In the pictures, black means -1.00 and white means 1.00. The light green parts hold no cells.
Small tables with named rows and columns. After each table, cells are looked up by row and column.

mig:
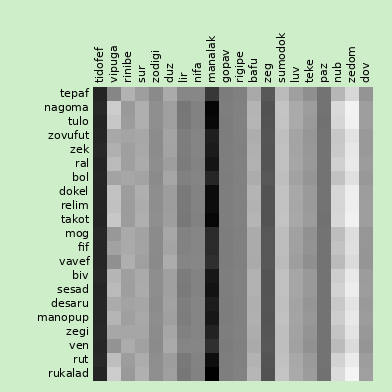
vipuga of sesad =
0.46
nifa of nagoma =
0.02
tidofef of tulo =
-0.72
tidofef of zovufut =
-0.70
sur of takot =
0.37
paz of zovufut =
-0.10
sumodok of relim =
0.52
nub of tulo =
0.68
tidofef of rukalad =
-0.72
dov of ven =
0.17
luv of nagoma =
0.33
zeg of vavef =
-0.31
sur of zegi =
0.30
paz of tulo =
-0.11
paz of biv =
-0.10
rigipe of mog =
0.00
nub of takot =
0.69
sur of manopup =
0.32
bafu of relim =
0.40

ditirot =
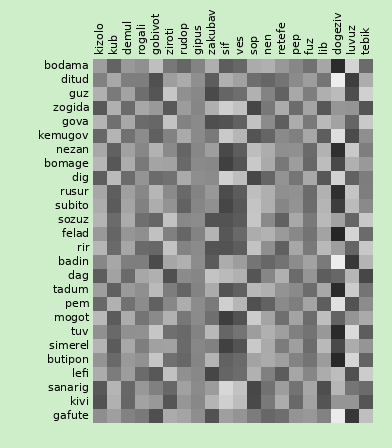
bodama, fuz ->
-0.11
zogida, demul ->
-0.17
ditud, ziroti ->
0.24
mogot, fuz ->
-0.15
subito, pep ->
0.15
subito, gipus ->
0.05
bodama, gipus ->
0.03
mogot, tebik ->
0.33
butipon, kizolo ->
0.16
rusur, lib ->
0.39
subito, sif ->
-0.45
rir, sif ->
-0.35
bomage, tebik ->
0.20
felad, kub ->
-0.21
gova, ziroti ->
0.53
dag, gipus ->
0.05
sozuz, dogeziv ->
0.26
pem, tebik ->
0.10

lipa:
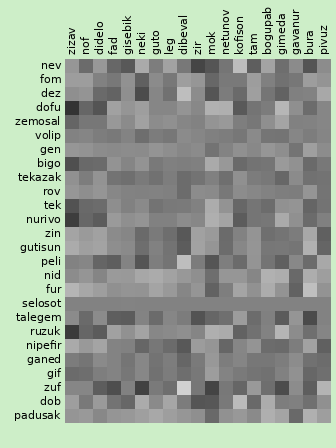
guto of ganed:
-0.10
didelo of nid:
0.04
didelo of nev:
0.19
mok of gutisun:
0.17
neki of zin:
-0.17
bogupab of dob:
0.35
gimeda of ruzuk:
0.42
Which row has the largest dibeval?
zuf

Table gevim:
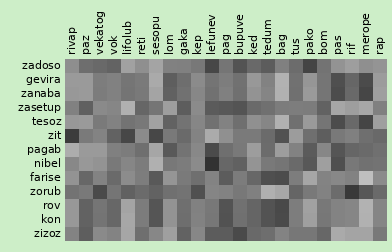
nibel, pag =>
-0.19
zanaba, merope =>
-0.45
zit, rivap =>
-0.53
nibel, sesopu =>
0.38
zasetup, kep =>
0.09
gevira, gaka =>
-0.14
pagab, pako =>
-0.29
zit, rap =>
-0.18
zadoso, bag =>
0.00
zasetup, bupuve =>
-0.34
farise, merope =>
0.50
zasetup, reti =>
-0.20
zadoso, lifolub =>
0.26

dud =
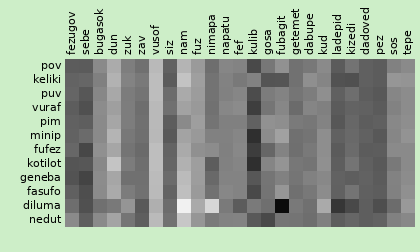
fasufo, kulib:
-0.43
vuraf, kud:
0.00
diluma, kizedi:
-0.43
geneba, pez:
-0.29
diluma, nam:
0.89
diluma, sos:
-0.15
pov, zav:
-0.12
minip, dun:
0.41
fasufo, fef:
0.03
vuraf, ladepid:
-0.29
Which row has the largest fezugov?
nedut

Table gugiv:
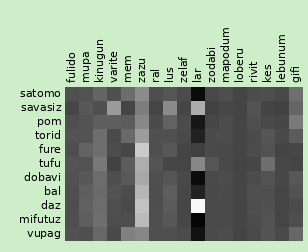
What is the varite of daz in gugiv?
-0.38
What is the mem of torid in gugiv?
-0.18
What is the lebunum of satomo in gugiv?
-0.43
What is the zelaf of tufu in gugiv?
-0.46
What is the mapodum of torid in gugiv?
-0.40
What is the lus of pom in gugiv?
-0.23
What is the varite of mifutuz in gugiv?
-0.39
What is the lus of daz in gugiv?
-0.29
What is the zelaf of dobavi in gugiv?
-0.43
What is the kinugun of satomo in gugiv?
-0.21
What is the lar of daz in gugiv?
0.95
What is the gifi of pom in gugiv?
-0.04

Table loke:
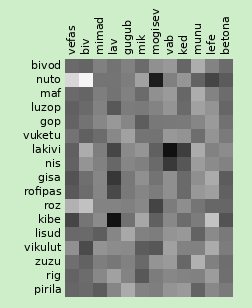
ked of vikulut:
0.02
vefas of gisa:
-0.35
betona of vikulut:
-0.03
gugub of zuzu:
0.01
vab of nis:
-0.55
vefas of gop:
-0.22
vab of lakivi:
-0.87
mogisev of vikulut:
-0.32
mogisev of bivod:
0.13
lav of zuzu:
-0.07

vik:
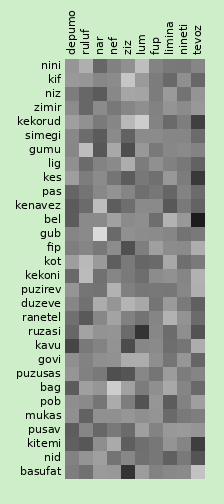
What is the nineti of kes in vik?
-0.03
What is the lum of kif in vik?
0.21
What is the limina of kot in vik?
0.32
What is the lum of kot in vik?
-0.20
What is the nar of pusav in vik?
-0.19
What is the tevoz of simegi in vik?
-0.16
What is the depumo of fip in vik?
-0.01

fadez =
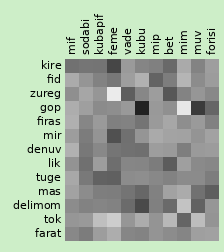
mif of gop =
0.36
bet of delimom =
-0.17
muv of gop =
-0.54
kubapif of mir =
0.16
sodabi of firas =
0.05
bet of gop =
0.13
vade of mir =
-0.12
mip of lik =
-0.03
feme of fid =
-0.07
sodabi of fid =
0.17
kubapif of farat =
0.23

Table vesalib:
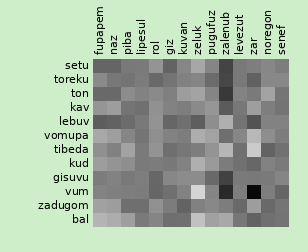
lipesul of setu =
-0.04
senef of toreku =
0.07
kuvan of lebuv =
-0.13
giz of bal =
-0.13
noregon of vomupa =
0.11
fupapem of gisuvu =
-0.03
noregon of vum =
-0.01
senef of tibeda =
-0.11
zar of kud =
-0.19
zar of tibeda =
0.59

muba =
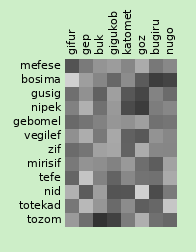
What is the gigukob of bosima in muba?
-0.19
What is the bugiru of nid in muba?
-0.40
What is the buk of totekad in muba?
0.18
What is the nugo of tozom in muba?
-0.19
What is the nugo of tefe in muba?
0.33
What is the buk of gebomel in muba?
0.02
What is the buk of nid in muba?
0.24
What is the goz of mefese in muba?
0.34
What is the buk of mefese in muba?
0.16
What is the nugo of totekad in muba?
0.55
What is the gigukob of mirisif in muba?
0.02
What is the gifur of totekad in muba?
-0.07
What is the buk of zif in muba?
0.26
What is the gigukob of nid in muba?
-0.34

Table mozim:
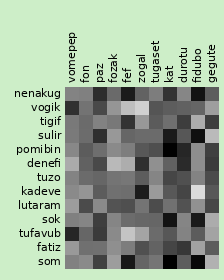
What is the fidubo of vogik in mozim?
-0.21
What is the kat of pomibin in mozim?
-0.99
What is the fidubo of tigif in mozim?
0.35
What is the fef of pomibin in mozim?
-0.01
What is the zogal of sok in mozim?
-0.19
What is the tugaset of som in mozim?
-0.08
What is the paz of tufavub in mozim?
-0.54
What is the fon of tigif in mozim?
-0.16
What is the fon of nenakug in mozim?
0.00
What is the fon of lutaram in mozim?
-0.41
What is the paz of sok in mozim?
-0.51
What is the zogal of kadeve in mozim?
-0.78
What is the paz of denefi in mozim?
-0.43
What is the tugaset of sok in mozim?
-0.20
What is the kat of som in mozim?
-1.00
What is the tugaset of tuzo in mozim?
0.04
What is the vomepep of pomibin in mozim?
0.07
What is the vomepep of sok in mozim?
0.00

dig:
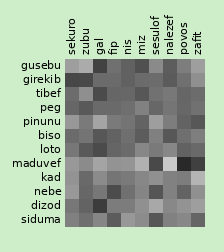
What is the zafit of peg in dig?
-0.11
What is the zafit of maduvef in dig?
-0.50
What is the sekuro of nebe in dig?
0.19
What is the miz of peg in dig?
0.01
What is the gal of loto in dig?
-0.41
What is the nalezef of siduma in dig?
0.01
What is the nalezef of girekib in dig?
-0.29
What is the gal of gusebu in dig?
-0.48
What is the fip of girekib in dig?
-0.16
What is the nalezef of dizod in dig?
0.07
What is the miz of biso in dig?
-0.28

